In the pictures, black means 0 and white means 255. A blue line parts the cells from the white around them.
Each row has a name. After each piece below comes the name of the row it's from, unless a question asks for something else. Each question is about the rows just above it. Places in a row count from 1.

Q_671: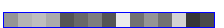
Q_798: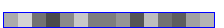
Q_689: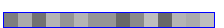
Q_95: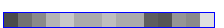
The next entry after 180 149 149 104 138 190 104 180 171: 190
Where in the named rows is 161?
Q_798, 14

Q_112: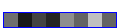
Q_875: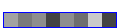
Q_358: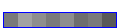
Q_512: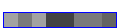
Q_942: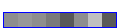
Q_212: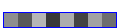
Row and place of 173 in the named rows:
Q_212, 5
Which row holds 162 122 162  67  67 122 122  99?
Q_512
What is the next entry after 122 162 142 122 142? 110
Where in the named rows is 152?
Q_942, 2
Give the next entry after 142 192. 89

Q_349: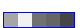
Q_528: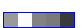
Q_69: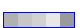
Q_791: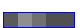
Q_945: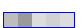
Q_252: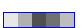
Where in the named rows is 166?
Q_349, 1
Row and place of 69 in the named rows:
Q_349, 5
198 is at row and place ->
Q_69, 2
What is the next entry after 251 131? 122

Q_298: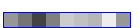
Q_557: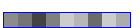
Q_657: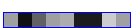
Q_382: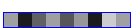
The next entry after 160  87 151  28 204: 160
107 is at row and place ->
Q_557, 7
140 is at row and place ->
Q_557, 1
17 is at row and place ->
Q_657, 2

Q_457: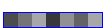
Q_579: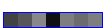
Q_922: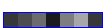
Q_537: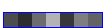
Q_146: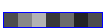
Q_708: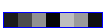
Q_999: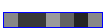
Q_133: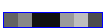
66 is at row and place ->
Q_579, 1
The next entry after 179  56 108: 36
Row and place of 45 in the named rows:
Q_537, 2
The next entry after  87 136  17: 126
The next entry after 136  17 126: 108
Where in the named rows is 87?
Q_579, 2

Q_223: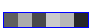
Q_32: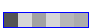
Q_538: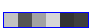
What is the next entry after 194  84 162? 214
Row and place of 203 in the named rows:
Q_223, 4

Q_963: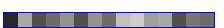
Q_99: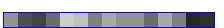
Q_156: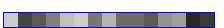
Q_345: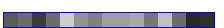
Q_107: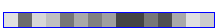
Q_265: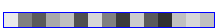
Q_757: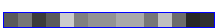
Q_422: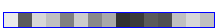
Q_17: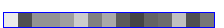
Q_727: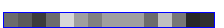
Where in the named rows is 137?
Q_422, 7
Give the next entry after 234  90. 215
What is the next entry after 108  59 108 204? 147
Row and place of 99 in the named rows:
Q_17, 11
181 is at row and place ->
Q_156, 8
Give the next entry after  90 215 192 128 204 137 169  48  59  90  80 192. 215

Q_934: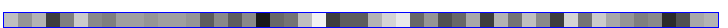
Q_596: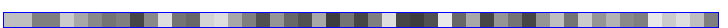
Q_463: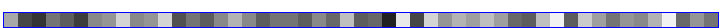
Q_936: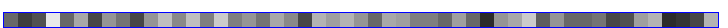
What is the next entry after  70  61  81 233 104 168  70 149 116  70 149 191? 116
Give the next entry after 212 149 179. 159
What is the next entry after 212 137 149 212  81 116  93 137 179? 137
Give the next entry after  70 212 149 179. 159

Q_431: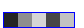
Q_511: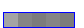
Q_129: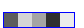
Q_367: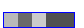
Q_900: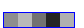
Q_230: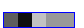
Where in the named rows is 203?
Q_367, 3
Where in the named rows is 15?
Q_230, 2
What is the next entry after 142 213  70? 194

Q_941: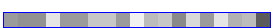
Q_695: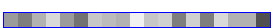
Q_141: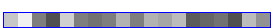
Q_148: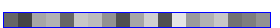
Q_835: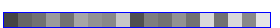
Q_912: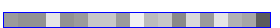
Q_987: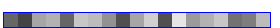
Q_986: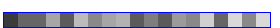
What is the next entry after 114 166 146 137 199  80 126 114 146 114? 217
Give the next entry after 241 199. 208
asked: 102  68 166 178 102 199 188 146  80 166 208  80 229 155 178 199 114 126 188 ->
Q_987

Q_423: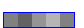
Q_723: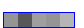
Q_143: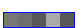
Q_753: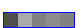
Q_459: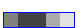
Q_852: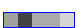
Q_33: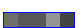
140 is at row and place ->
Q_753, 4
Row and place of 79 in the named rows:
Q_753, 1
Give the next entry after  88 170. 88
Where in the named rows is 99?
Q_423, 2
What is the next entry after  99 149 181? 129

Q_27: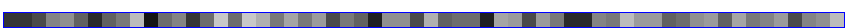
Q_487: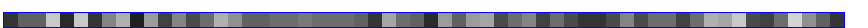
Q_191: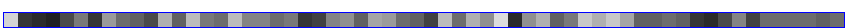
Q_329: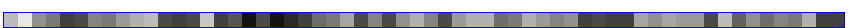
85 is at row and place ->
Q_329, 17
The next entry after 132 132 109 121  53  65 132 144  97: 165
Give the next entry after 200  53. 132

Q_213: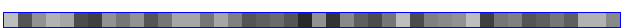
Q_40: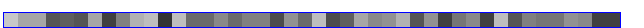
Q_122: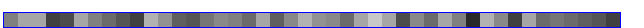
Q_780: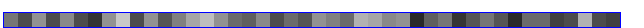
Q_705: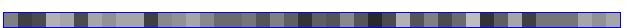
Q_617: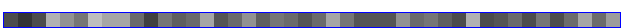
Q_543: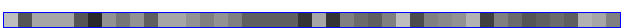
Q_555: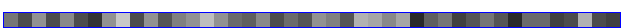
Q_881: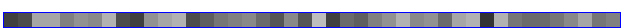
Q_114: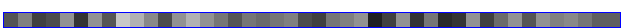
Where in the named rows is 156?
Q_617, 44
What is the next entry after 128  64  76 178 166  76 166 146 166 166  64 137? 146

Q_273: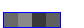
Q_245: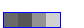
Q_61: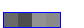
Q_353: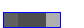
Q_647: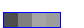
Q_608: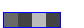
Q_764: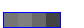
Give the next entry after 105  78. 147
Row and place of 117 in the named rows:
Q_764, 1
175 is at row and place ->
Q_353, 4
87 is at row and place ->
Q_245, 2
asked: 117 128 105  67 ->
Q_764
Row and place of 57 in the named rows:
Q_273, 3

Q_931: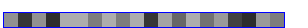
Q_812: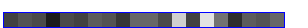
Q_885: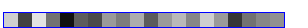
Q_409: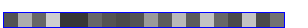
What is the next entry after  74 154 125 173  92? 154
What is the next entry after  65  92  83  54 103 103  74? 207
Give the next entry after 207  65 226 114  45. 92
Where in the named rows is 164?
Q_931, 12

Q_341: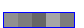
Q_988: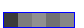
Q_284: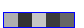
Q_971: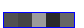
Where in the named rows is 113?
Q_988, 4
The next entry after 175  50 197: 59
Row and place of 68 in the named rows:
Q_971, 2
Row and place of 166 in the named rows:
Q_341, 4
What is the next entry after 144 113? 135
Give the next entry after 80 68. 155

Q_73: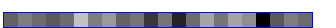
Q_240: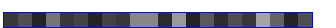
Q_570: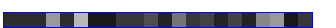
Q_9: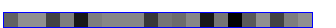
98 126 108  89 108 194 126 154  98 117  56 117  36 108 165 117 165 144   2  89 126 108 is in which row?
Q_73
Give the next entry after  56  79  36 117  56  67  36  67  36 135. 154
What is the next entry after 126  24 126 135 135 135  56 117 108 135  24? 117
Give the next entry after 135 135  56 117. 108

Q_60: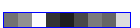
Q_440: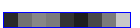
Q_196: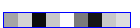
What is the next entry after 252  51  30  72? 123
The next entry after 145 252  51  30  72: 123
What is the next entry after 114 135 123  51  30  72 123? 200
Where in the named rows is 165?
Q_196, 1
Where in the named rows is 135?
Q_440, 3
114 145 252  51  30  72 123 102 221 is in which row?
Q_60

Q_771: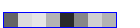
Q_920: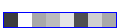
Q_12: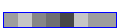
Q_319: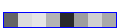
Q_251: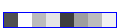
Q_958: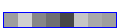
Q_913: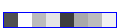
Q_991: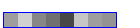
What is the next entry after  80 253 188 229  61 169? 188
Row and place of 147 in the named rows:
Q_991, 8
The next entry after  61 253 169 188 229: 80

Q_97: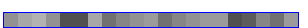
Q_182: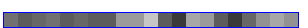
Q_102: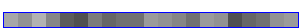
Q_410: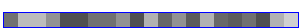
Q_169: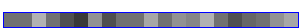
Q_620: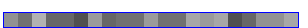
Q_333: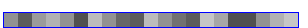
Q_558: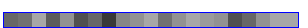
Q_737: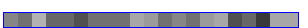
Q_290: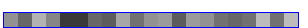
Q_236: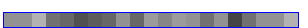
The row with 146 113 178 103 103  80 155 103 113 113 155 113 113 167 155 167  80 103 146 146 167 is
Q_620
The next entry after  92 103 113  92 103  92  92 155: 155
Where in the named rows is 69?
Q_236, 17
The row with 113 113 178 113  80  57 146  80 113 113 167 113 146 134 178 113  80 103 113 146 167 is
Q_169
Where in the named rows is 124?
Q_102, 7
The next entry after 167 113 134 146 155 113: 134

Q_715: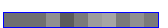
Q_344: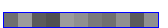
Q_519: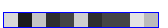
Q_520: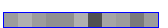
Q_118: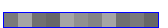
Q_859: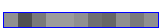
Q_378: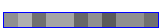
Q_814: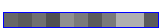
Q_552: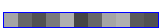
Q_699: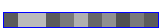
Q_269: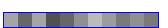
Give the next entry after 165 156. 122
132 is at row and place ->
Q_118, 7

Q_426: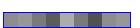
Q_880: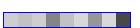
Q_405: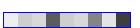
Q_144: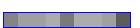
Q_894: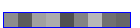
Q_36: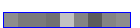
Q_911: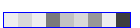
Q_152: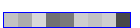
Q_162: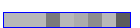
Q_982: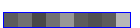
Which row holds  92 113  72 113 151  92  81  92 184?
Q_982
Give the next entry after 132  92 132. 141
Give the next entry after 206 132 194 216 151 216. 72
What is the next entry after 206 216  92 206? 216
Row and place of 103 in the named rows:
Q_894, 9
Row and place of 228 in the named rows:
Q_405, 8

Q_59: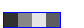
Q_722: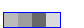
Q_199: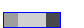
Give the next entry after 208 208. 73
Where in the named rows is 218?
Q_722, 4
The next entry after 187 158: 104

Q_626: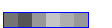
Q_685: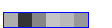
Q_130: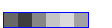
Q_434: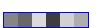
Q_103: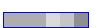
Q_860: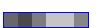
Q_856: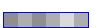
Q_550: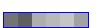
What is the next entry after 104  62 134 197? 218
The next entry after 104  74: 125
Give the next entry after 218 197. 143
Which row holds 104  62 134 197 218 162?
Q_130
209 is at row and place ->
Q_434, 5

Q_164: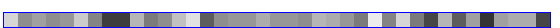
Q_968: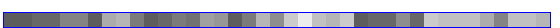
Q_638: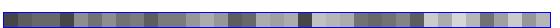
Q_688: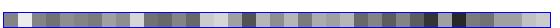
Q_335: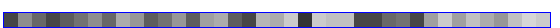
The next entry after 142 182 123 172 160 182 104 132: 93
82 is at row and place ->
Q_688, 18
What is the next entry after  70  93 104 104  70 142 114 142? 114
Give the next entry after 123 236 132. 214
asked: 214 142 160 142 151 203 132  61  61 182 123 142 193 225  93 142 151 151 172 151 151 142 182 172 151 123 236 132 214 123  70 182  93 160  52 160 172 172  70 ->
Q_164

